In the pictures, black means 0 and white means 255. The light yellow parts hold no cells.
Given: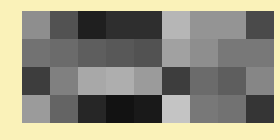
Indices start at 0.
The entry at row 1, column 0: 114
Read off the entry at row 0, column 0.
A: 142
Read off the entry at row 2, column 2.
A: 168
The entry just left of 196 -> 25
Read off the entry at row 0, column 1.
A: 82
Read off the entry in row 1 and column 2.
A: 94
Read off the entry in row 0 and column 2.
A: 31
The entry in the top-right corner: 74
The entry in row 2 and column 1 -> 128
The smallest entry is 18
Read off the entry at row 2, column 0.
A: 61

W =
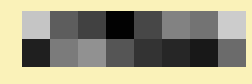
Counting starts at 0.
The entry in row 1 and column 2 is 145
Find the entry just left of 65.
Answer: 93
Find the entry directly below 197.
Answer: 31
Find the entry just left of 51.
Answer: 85
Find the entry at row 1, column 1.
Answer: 123

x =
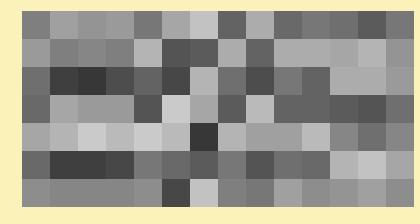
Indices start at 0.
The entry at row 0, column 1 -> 160
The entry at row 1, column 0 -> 154
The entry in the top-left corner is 127
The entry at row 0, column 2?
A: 148
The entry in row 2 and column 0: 111
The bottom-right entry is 141
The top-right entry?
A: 119
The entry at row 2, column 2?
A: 55
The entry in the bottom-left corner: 141
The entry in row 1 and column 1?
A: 127

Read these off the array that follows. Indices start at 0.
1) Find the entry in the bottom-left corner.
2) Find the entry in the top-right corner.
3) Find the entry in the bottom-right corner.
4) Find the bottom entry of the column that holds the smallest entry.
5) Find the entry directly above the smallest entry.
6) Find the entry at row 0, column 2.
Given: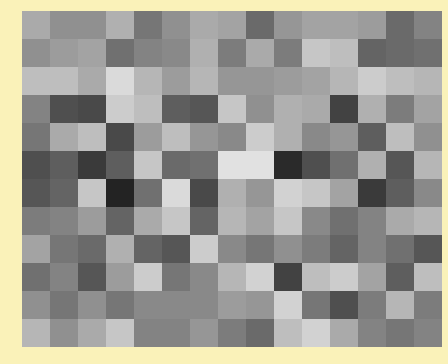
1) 182
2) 131
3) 131
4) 198
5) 94
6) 144

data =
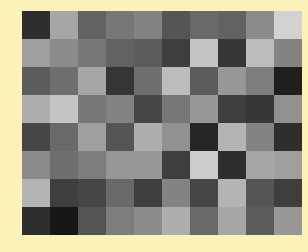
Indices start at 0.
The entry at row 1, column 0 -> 159
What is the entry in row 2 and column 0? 92
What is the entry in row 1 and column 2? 119
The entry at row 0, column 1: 166
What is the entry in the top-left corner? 46
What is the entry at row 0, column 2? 98
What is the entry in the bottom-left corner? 46
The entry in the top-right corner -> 210
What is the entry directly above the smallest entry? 62
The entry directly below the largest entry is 131
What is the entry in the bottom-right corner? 151
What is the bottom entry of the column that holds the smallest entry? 23
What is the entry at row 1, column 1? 139
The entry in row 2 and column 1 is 111

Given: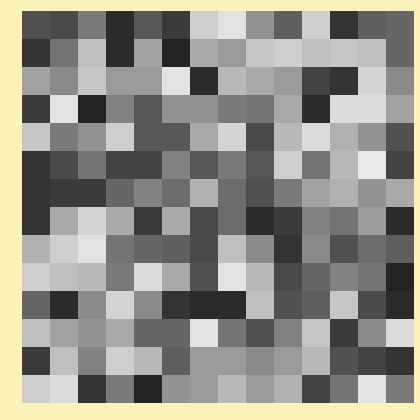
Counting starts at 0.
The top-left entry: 81
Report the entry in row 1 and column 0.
51
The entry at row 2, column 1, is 138
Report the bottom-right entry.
122
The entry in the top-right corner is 102
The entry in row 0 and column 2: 122
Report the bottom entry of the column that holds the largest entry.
226
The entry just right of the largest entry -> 67
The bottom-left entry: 206
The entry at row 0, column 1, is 74
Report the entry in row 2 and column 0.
162
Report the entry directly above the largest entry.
146
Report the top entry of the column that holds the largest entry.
95
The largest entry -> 233
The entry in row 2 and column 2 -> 198
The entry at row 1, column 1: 116

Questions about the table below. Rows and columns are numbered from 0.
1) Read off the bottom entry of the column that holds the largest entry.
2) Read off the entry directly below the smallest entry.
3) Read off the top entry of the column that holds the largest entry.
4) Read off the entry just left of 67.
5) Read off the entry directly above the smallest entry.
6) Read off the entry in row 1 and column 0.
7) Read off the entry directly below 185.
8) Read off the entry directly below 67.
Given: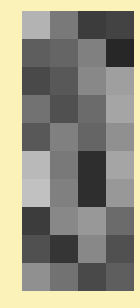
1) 144
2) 159
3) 179
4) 60
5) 67
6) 94
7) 193
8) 39

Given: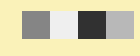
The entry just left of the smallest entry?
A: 239
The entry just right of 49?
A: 184
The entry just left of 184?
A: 49
